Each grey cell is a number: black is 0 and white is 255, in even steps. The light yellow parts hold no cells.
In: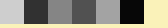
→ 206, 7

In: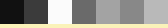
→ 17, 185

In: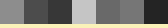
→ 141, 36

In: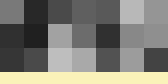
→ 121, 67

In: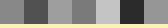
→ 136, 150

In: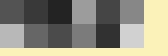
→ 83, 209

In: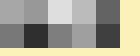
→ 167, 63
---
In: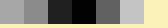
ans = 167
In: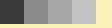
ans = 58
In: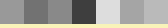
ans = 152
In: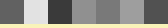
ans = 97
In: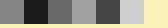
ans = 134
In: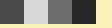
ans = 74
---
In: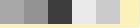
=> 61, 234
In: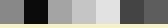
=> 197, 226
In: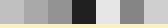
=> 32, 230
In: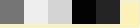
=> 212, 238
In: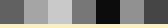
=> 119, 201
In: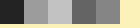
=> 194, 194
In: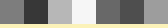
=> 246, 246
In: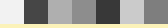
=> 141, 242
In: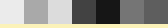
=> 66, 235
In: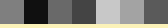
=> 68, 200
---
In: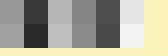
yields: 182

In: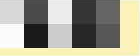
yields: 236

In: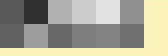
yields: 177

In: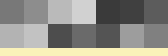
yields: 186

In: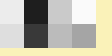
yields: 202

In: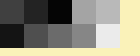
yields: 5

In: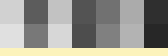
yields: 193

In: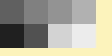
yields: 148

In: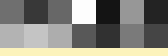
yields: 103
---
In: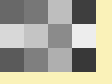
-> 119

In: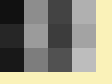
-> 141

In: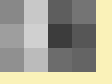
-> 200

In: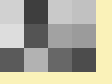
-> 62

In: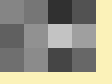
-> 118

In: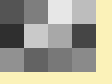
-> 126

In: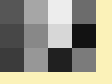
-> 166

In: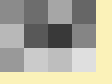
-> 109

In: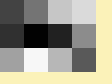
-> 116
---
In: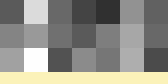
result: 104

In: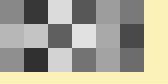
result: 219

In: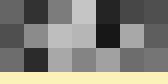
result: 124

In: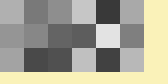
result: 142

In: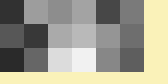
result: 141

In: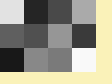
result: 73

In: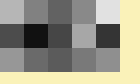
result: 98

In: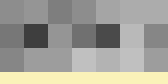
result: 126

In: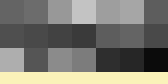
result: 152
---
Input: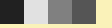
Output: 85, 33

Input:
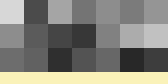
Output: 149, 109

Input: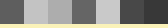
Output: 56, 94

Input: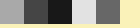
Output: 103, 169

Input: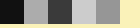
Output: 150, 17

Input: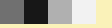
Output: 242, 112

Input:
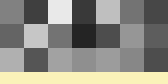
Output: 71, 176

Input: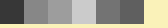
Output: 95, 55

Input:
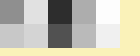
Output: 253, 200
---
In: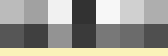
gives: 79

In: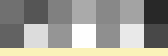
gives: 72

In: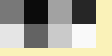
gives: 249

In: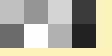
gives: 34

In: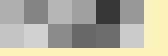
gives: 203

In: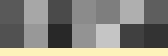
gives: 52
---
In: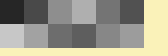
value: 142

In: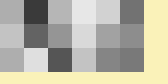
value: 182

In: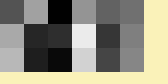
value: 1

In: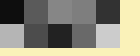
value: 134

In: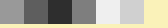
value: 46

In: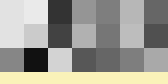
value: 51

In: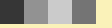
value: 203

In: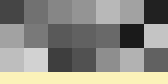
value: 134

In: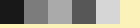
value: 170

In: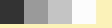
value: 196
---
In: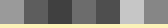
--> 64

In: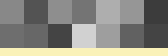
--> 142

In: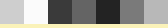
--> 58

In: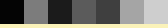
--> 27

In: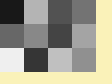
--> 82

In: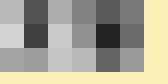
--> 171

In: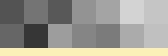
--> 89

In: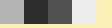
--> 81

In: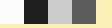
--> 203

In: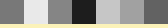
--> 133
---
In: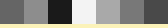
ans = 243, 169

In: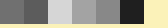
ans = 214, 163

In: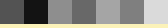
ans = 218, 165

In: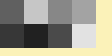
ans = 226, 198

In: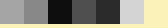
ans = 212, 165

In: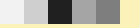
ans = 242, 207
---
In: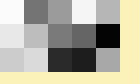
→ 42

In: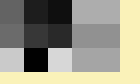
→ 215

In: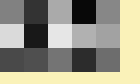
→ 116

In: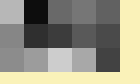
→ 205

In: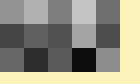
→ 90

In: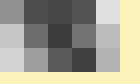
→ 89
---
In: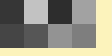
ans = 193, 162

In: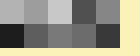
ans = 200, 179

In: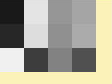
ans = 240, 228

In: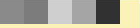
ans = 207, 165

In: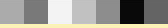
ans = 243, 193

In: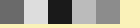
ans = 221, 187

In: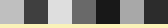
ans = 222, 191

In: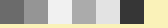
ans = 241, 227

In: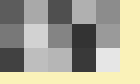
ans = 230, 210

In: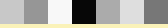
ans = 248, 222
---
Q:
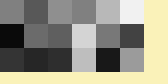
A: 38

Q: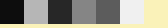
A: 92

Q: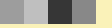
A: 157

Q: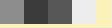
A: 141

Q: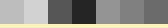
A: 107

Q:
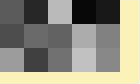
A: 39

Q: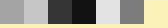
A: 124

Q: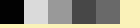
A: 105
